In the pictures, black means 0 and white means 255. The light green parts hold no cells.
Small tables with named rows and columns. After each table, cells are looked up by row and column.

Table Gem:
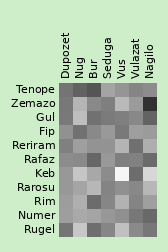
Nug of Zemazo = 181
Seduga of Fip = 153
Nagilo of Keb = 215
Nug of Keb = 198
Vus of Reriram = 180
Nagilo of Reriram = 174
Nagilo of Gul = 99
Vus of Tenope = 149
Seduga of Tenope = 164
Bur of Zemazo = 137
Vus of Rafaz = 127
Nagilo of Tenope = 140
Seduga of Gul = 123
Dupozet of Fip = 145

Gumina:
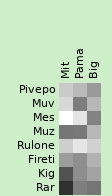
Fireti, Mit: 156
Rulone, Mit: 206
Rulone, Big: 209
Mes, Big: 131
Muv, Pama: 125
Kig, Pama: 142
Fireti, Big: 177
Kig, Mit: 82
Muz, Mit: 118
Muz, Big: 183
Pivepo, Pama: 185
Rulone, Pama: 230
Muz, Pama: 120
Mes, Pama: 228
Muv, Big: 183
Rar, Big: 117
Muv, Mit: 216

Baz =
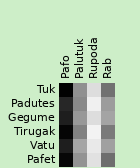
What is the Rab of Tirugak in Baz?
122
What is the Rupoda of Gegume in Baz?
221
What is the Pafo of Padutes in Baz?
39
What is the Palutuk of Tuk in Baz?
144
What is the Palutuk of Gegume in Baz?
152
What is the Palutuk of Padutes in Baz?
137
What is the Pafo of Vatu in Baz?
30
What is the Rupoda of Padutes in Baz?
240
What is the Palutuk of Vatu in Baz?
165
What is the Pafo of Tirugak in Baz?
5
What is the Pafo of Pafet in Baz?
7
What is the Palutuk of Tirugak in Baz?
129
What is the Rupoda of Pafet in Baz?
225
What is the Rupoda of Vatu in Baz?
233
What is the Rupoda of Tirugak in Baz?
243
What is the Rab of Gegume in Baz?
164
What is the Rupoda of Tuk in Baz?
221
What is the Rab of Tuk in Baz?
113

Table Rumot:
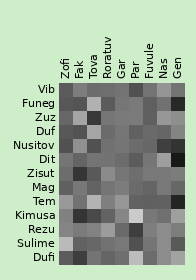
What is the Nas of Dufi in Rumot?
140
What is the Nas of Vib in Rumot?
149
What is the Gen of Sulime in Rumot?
89
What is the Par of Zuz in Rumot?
123
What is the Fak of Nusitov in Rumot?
144
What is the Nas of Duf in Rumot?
102
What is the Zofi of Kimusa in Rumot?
129
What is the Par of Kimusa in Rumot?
203
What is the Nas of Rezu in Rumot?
140
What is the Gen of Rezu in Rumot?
125
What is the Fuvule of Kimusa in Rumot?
120
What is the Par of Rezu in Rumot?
62
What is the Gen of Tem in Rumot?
36
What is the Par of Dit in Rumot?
92
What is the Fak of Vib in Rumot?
125

